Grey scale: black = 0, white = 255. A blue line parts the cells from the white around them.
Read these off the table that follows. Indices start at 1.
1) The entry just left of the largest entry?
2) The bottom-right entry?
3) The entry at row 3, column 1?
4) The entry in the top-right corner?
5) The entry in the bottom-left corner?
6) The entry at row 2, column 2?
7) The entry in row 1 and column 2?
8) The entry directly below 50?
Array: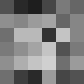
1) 196
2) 82
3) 111
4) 102
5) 111
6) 134
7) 41
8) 196

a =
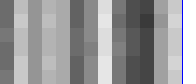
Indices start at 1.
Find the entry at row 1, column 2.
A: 189
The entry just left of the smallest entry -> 78
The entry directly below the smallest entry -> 69
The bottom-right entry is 201
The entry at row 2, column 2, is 201
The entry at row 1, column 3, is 149
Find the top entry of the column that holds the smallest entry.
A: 69
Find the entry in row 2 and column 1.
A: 108
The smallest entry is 58
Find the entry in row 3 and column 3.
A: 149
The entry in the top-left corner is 108
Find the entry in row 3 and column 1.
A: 119
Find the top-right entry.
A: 201
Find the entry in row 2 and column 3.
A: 149
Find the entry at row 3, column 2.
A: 189
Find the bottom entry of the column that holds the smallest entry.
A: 69
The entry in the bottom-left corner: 119
